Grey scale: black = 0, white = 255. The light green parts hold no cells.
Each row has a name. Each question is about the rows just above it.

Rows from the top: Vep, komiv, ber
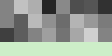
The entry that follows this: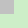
[174]
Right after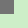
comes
[167]
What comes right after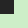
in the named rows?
[137]
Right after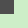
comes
[85]

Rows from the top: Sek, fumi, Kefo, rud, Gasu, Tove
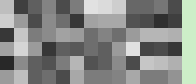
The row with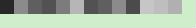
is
Gasu
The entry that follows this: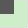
[110]
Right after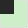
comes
[139]
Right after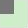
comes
[75]
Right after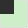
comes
[63]
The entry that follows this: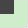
[75]

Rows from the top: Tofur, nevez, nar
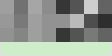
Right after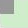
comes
[121]
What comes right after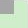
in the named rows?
[140]
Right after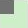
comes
[166]
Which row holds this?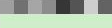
Tofur
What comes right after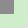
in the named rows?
[54]

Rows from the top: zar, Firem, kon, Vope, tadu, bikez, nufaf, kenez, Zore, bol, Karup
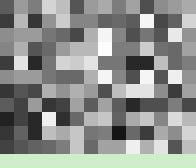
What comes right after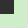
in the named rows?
[105]
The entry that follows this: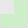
[147]
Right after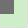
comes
[105]
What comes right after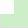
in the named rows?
[125]
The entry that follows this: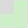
[184]

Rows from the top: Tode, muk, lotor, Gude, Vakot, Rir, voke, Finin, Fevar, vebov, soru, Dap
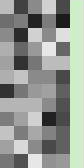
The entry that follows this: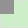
[153]
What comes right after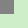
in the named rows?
[96]
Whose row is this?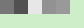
Dap
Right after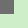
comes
[124]
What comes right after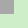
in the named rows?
[130]

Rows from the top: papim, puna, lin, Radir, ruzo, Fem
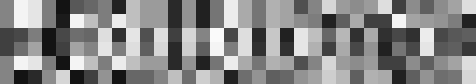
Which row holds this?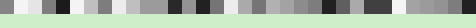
puna
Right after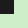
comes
[244]

